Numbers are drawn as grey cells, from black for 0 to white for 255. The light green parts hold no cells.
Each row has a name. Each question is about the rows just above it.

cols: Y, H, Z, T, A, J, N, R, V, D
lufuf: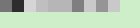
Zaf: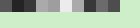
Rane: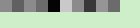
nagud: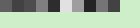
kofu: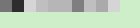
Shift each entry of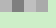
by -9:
[173 118 182 161]
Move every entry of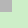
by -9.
[173]
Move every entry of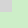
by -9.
[204]
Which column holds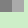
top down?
N
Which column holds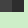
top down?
H
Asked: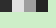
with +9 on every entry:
[ 54 234 167  45]
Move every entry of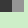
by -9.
[ 47 140]

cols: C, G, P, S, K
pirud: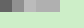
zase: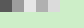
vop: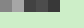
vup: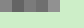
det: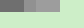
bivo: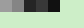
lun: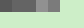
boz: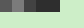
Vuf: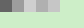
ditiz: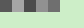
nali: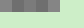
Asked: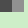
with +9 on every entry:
[ 85 154]
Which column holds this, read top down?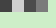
P

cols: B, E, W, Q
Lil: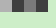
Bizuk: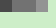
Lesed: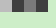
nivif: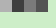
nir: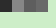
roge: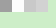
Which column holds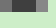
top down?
E
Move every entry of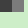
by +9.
[ 72 132]

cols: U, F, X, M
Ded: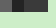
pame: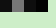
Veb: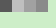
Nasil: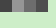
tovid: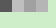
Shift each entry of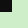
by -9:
[5]
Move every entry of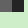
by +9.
[107  45]
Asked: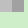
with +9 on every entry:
[200 170]
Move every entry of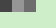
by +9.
[ 77 159 118]
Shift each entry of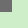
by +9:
[118]

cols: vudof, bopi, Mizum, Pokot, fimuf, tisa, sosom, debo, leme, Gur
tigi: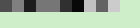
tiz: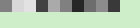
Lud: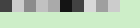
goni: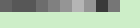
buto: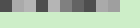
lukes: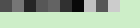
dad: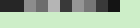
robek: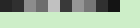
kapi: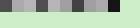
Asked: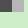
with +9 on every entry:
[ 87 190]
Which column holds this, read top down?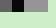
sosom
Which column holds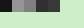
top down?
tisa
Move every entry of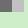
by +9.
[118 202]
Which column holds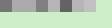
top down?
fimuf
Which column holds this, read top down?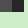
vudof

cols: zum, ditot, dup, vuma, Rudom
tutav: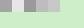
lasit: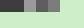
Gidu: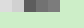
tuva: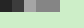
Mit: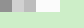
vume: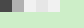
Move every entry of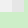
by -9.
[232 221]
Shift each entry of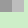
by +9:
[163 198]
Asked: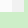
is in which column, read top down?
Rudom
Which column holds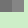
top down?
vuma
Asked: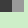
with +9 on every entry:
[ 69 163]
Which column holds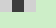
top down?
ditot

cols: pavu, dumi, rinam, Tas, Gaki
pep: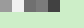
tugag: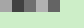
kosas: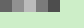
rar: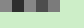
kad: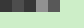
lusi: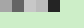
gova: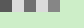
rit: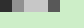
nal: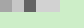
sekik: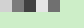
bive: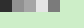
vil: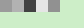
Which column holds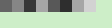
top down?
pavu
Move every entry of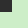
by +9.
[55]
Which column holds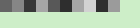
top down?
pavu
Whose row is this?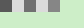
gova
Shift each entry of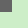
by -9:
[91]
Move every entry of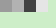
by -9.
[146 169  56 220]

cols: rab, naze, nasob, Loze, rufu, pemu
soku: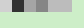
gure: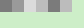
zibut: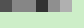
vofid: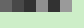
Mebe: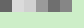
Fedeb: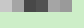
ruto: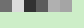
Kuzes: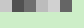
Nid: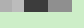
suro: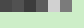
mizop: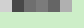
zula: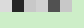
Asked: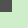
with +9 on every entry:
[90]
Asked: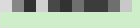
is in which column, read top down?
nasob

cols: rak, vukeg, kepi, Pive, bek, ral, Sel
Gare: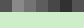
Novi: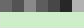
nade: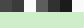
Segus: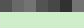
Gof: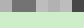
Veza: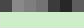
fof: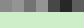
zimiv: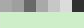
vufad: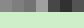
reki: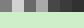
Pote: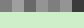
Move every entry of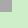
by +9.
[178]
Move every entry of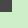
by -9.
[62]
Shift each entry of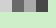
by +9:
[218 114 178  80]
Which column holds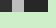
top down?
ral

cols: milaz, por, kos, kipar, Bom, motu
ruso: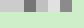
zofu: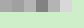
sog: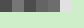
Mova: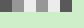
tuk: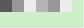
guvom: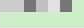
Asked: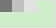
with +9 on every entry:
[127 201 234]
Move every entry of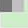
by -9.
[109 183]
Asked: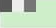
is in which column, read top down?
motu
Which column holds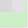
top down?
motu

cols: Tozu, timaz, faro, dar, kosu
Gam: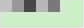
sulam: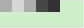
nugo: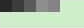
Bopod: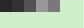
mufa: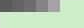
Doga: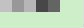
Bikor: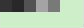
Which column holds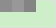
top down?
dar
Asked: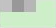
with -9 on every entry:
[185 143 173]
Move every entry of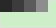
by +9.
[ 49  69 100 150]

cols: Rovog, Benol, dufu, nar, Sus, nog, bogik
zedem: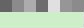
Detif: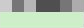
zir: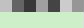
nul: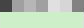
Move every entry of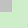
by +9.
[202]
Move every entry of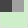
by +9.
[ 77 169]
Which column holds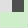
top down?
Sus
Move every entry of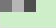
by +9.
[127 191  88]
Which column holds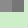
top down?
Benol

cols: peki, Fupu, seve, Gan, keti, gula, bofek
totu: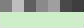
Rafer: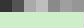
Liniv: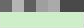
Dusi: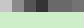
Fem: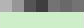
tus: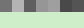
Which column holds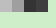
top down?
Gan
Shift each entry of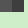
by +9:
[93 71]
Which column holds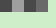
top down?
gula
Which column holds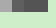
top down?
seve
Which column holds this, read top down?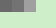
keti
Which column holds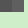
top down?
seve
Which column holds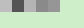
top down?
Fupu

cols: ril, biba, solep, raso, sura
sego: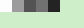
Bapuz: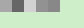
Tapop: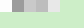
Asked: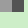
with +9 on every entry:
[165  92]
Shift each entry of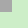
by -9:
[159]
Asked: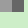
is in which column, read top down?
biba
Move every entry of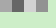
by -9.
[159  93 201 137]
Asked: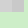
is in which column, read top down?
solep

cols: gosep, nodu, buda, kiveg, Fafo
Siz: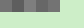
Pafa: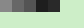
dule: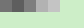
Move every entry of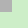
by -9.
[169]
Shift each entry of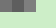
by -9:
[106  85 117]
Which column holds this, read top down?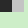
Fafo
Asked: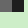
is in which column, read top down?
kiveg

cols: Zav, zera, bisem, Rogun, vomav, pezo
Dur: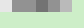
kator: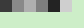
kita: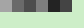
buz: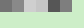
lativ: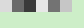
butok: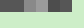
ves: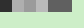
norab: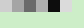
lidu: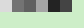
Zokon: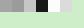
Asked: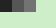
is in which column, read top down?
vomav
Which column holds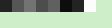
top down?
vomav
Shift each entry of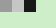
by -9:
[146 189  15]
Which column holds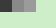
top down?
bisem
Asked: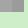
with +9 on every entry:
[174 164]

